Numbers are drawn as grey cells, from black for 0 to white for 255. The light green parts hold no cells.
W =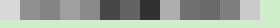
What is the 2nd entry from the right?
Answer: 126
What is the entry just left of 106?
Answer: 112
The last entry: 201
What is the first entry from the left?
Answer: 216

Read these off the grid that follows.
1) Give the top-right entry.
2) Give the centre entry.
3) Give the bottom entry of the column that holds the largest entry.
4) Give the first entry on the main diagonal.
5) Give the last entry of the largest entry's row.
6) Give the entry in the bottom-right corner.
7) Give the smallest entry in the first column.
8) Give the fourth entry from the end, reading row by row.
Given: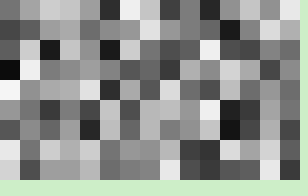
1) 232
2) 86
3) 211
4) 116
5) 109
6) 58
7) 12
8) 86

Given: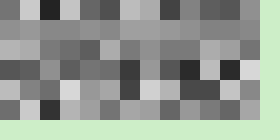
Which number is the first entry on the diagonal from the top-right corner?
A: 144
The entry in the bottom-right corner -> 166
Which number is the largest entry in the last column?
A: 215
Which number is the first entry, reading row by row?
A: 116
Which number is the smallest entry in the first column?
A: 86
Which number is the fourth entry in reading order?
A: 196
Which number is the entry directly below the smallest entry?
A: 136
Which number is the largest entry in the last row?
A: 202
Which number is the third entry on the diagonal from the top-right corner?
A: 172
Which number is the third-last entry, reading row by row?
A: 122
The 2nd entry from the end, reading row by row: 102
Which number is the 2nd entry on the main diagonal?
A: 152
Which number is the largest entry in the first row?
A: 202
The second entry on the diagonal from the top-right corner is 130
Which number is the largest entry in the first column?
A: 188

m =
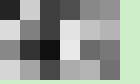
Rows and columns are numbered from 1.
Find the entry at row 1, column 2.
207
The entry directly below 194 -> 107
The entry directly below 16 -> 71
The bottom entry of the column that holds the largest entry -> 172
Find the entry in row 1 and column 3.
63
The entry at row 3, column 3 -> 16
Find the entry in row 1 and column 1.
36

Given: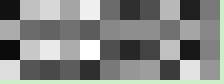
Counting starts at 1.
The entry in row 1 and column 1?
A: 17
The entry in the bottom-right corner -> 150
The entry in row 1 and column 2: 192
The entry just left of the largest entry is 172
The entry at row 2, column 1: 172
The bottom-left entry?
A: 221
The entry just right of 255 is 79
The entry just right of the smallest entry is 200
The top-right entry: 121
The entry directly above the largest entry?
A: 92
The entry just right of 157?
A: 59
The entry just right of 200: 233
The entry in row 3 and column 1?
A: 11

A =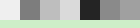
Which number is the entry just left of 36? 218
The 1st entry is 239
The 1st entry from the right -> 160
